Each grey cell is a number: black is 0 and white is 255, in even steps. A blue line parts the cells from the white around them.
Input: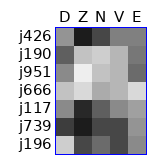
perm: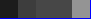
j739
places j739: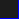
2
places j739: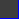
1
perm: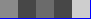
j196
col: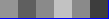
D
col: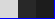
Z

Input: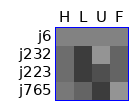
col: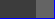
L
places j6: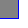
1 2 3 4
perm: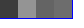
j232
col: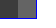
L

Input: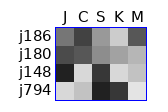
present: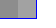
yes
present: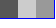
no
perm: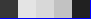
j794
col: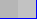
M

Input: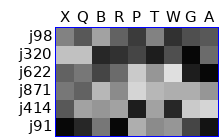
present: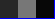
yes
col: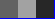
Q
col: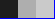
G

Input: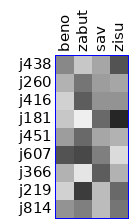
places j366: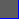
3
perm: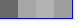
j451
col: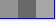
sav
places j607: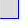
4
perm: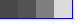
j607
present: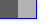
yes

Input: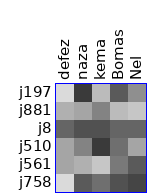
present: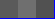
yes
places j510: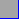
1 5
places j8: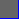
1 4 5

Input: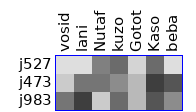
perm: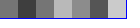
j473
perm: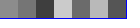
j983
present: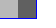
no
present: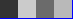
no
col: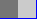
Nutaf
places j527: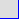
1 2 7

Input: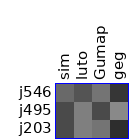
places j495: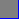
2
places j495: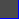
1 3
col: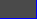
sim
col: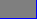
luto
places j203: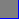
2
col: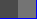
Gumap
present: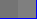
no

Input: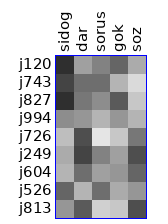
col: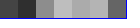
sidog
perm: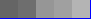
j604
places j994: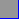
2 4
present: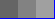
no

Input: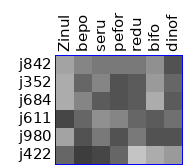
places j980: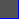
2 4 6 7
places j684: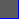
3 5 7

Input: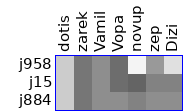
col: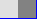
Dizi
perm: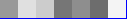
j958
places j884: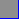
3 4 6 7
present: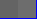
no
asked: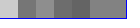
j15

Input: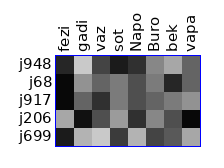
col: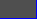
Napo
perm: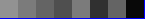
j917
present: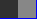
yes
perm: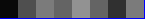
j917
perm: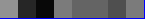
j68

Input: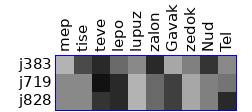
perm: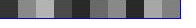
j383
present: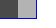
no
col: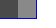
tise
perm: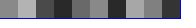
j383
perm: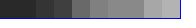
j828

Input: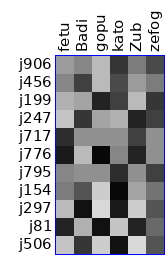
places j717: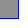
2 3 4 6
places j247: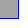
3
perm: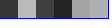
j199
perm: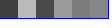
j456
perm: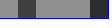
j717
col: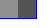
Badi
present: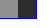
yes

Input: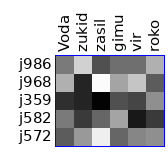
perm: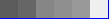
j572
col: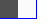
zasil
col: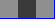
roko

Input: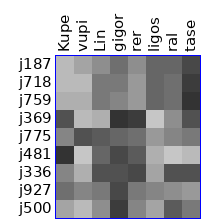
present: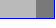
yes
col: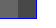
gigor
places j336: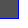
3 4 7 8
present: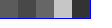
no

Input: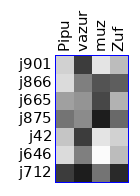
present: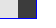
no
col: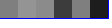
vazur
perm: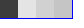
j42
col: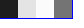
muz

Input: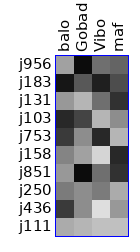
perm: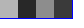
j753
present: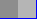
no
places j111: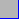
2

